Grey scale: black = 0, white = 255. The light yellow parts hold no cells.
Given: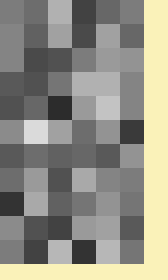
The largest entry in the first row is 177
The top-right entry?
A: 124
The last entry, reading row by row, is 117
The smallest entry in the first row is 66
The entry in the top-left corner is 124
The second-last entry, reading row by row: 183
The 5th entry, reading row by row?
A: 103
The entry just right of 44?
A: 154
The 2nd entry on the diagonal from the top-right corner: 161
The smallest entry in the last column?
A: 58
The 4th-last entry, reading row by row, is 183
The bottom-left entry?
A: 124
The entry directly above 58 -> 132
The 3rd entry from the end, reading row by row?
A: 51
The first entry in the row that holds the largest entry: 139
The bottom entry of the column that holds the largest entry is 66
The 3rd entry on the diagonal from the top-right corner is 124
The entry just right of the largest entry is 161
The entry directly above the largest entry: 103

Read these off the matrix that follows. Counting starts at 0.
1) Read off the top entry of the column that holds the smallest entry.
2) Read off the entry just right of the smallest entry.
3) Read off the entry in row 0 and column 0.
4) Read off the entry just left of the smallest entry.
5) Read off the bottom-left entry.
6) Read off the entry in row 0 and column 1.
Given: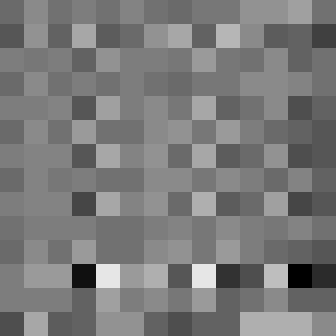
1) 160
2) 43
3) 106
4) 190
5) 78
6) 138

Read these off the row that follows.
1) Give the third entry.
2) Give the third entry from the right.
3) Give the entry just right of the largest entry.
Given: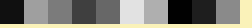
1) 123
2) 1
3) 175

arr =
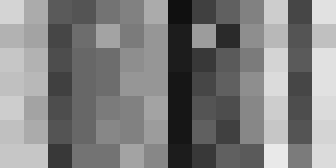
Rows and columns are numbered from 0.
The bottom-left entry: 198
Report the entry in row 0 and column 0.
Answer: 212
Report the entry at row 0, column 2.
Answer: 90
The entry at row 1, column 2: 70
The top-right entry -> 225
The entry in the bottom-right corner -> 219
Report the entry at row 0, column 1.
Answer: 171
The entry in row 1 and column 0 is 178
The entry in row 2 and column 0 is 198
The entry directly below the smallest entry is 28
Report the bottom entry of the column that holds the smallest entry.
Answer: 28
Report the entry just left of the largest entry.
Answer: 90
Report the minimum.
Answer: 16
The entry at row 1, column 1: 163
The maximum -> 233
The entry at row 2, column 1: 178
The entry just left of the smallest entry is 171

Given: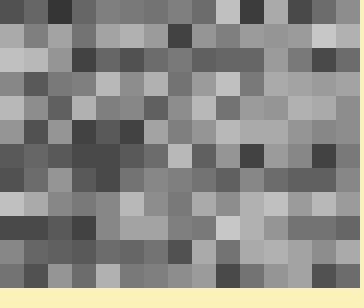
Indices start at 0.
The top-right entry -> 141
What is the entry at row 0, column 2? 53
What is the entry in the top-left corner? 81
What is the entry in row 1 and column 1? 127
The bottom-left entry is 115
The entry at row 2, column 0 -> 192
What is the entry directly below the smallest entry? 163
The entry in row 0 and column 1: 102
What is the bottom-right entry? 108
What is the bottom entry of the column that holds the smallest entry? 149
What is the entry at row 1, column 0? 170

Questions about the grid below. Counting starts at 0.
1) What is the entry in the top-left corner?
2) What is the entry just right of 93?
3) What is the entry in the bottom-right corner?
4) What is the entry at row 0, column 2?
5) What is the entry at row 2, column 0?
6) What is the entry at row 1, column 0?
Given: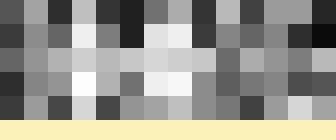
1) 85
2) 119
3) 163
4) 46
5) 101
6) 59

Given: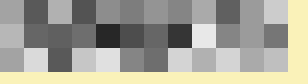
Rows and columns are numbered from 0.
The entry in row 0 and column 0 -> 163
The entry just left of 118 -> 155
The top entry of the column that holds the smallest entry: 141
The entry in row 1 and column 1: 102
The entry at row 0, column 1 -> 89
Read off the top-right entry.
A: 204
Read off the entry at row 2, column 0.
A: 163
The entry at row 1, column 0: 183
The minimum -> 39
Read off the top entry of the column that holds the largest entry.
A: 170
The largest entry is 232

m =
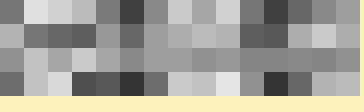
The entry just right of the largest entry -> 145
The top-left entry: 116
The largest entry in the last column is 186
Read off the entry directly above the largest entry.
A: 152
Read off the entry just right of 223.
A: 209
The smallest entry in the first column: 109
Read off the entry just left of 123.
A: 186
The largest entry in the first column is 179
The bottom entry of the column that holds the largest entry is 230
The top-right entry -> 158
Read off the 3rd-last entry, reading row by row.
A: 101
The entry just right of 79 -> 87
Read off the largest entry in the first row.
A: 223
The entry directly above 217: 166
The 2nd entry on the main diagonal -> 116
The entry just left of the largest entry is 194
